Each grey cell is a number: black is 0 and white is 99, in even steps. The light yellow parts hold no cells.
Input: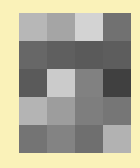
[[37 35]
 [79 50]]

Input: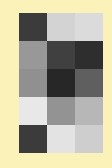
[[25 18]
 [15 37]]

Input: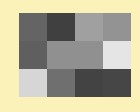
[[56 56]
 [43 26]]

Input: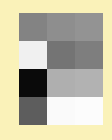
[[45 49]
 [68 69]]

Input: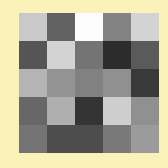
[[82 45]
 [57 50]]

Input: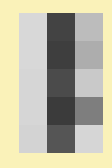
[[24 67]
 [29 78]]
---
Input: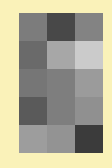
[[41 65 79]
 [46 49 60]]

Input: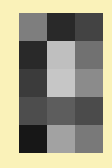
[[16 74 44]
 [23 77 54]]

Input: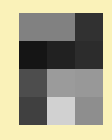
[[ 8 13 17]
 [30 60 59]]

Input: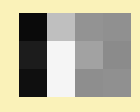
[[11 95 63]
 [ 6 95 55]]

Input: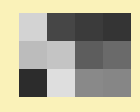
[[73 76 36]
 [17 86 53]]

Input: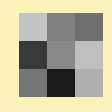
[[22 53 74]
 [46 10 68]]

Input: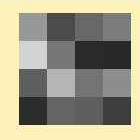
[[82 46 16]
 [37 70 45]]

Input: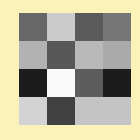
[[69 34 72]
 [11 97 36]]

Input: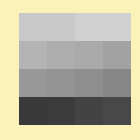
[[70 67 66]
 [59 57 55]]
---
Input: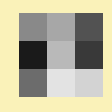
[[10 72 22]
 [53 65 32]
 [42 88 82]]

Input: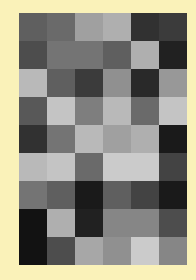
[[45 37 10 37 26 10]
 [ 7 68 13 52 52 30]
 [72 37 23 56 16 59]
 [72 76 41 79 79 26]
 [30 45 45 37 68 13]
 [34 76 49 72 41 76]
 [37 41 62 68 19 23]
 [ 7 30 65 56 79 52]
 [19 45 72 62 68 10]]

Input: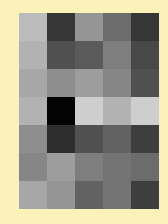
[[55 18 31 38 24]
 [69 31 35 49 28]
 [65 58 38 45 24]
 [52 61 49 45 42]
 [73 21 58 42 21]
 [65 55 61 52 31]
 [69  1 80 69 80]]

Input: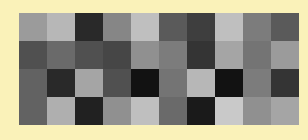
[[38 68 13 56 74 41 10 78 56 64]
 [60 71 16 52 74 35 24 74 48 35]
 [31 41 31 27 56 48 20 64 45 60]
 [38 16 64 31  7 45 71  7 48 20]]

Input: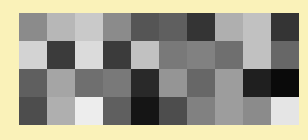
[[37 64 43 47 16 58 40 61 12  4]
 [54 71 78 54 33 37 20 68 75 20]
 [82 23 85 23 75 47 50 43 75 40]
 [30 68 92 37  8 30 50 61 54 89]]

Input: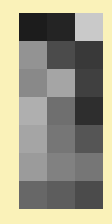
[[68 43 18]
 [57 29 22]
 [53 64 25]
 [40 36 29]
 [64 46 33]
 [60 50 46]
 [11 14 78]]
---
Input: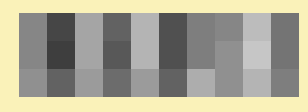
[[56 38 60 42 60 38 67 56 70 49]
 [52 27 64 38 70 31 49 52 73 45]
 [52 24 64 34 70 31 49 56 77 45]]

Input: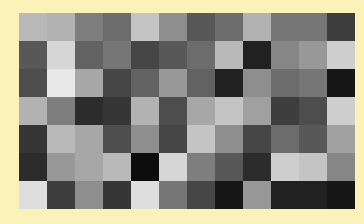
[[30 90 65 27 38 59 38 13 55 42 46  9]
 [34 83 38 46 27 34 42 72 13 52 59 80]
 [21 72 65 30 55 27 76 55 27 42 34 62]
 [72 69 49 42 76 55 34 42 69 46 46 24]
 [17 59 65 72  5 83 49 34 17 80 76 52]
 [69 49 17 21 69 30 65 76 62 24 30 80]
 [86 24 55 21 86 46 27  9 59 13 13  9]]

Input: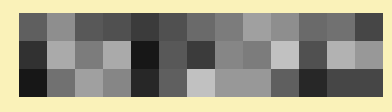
[[19 66 48 66  9 34 23 52 48 75 31 69 59]
 [37 55 34 31 23 31 41 48 62 55 41 44 27]
 [ 9 44 62 52 15 37 75 59 59 37 15 27 27]]

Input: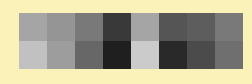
[[75 61 40 12 79 16 29 43]
 [64 58 47 22 64 33 36 47]]

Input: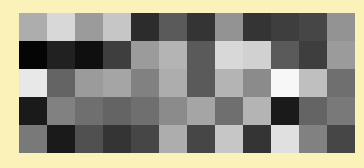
[[67 84 60 77 17 35 20 57 20 24 27 57]
 [10 50 43 39 43 54 64 43 70 10 39 47]
 [90 39 60 64 50 67 35 70 54 96 74 43]
 [ 2 13  6 24 60 70 35 84 81 35 24 60]
 [47 10 31 20 27 67 27 77 20 87 50 27]]

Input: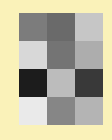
[[11 73 22]
 [91 52 70]
 [84 45 67]
 [48 41 77]]

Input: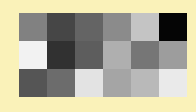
[[33 42 88 64 72 91]
 [50 27 39 54 76  2]
 [94 19 36 68 46 61]]
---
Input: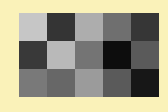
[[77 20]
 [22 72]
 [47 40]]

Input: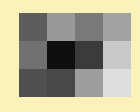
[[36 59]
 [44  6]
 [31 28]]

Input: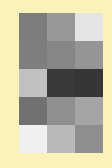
[[48 59]
 [49 52]
 [75 22]]

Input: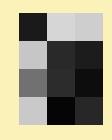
[[10 83]
 [77 16]
 [44 17]]

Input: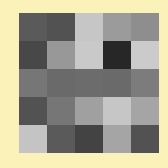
[[35 32]
 [28 59]
 [46 41]]

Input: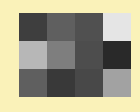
[[24 37]
 [71 49]
 [37 22]]
